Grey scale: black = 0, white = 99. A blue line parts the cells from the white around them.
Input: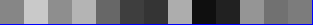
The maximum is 78
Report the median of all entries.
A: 48

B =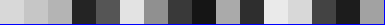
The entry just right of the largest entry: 84
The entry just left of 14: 70
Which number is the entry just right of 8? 66
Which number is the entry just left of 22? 56
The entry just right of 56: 22
